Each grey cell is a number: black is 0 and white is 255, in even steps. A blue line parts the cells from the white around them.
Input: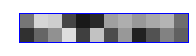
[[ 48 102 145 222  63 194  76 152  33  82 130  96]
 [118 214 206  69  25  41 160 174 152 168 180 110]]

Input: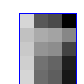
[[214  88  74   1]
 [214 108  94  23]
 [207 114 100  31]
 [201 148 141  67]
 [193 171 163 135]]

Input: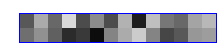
[[111 145  96  43  57  13 132 171 204 132  70  88 151 157]
 [ 88 171 104 217  76 139  76 178  29 191 119 104 164 184]]

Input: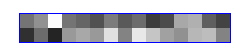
[[ 48 108  36 153 168 153 225 131 232 197 161 145 183 189 131]
 [116 145 252 116 101  81 124  89 108  60  75 168 176  95  67]]

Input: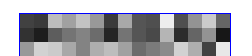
[[ 50  29  93 116 131 108  37 116  85  73 181  44 101 147  23]
 [ 65  58 189 161 195 153  58 168  85  79 238  79 147 203 101]
 [153 210 203 168 131 174 189 161 108 123 139 210 174  65 232]]

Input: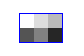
[[ 84 129  38]
 [254 221 186]]
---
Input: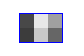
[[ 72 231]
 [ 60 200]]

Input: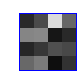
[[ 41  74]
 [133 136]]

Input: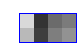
[[217  51]
 [185  62]]

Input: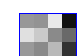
[[152 147]
 [224 202]]

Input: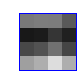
[[121 125]
 [ 24  27]]

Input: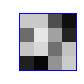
[[201 201]
 [108 230]]

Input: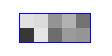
[[225 219]
 [ 55 229]]

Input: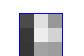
[[ 75 224]
 [ 56 237]]

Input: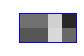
[[113 113]
 [ 86  86]]
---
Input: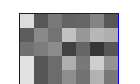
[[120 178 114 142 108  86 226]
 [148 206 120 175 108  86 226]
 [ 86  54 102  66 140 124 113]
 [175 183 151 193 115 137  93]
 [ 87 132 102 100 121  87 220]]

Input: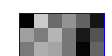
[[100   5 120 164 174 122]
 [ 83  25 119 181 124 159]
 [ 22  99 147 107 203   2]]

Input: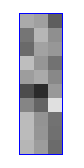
[[107 156 182]
 [112 149 187]
 [114 147 187]
 [224 100 133]
 [153  42  76]
 [136 170 157]
 [114 150 190]
 [151 162 106]
 [143 182 117]
 [ 94 160 170]]

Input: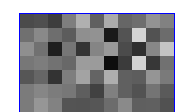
[[ 81  96  95 138 108  86  83  84 130 150 123]
 [ 90 116  82  96 128  65  94 119 124 134 123]
 [122 149  93  96 174 100 163 126  51 102  86]
 [113  55 211  59  13 155 156 104 114 125 119]
 [196 135  47  75 153 133  52 118  30 113 143]
 [108  82 212  83  25 146 143  92 110 137 112]
 [129 147 110 102 171  96 176 126  61  79  75]]

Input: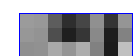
[[192  27 129 173 149 169 145 143]
 [130  29 137  54  31  78 147 151]
 [149  52 144  70  46  93 152 155]]

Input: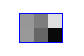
[[  9 102 153]
 [222 125 151]]

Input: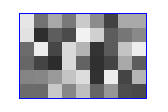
[[ 73  77 150 101 191 135 201 106 107]
 [181  68 237  49 221 196 154 134 132]
 [ 93 169  68  48  99 217  44  68 102]
 [237 196  91  51 180 217  70 236 108]
 [137 118  93 208 242  75  93  46 226]
 [169 169  66 140 202 121 168 114 230]]

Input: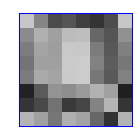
[[179  50 103 163 175 118 160 180]
 [ 53 181 131  69  57 114  72  53]
 [ 31 161 178 155 141 147  90  34]
 [129  89 119 204 202 164 170 124]
 [119  92 130 204 203 160 160 116]
 [128  87 123 200 201 158 164 125]
 [145  84 103 190 188 160 176 139]
 [199  77  52  64  85  75 133 198]]
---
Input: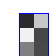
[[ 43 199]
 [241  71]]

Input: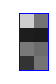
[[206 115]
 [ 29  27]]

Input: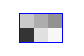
[[201 173]
 [ 52 224]]

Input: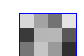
[[216 163]
 [ 58 182]]

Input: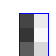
[[ 69 235]
 [ 53 249]]

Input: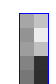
[[166 195]
 [147 237]]
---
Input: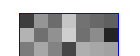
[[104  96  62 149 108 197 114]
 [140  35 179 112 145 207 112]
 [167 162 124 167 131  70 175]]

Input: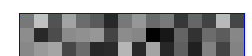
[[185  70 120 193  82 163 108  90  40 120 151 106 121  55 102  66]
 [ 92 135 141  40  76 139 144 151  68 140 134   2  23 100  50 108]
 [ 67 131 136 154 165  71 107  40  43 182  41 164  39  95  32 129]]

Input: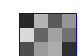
[[ 90 150  39 180]
 [162 113 217 101]
 [173  47  78 155]]

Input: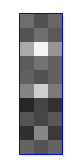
[[ 81 103 110]
 [111  89  83]
 [244 149 170]
 [115  97  92]
 [ 82  97  97]
 [206 122 132]
 [ 69  49  38]
 [ 70  87  85]
 [135  57  47]
 [ 83  99  99]]

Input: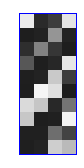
[[ 60 228 235  42]
 [149  35  30  34]
 [ 54  30  46 130]
 [ 39 230  87  31]
 [201  61  31  35]
 [223  29  30 245]
 [ 40 116 218 198]
 [ 32 243 199  30]
 [110  67  32  32]
 [206 186  31  35]]

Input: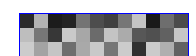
[[110  75  43 179  28  35 116  77  64 118 196  26]
 [ 97 198 190 119  55 201 167 107 196 171  87  80]
 [175  98 204 163 197 110 169 201 118 204  48 203]]
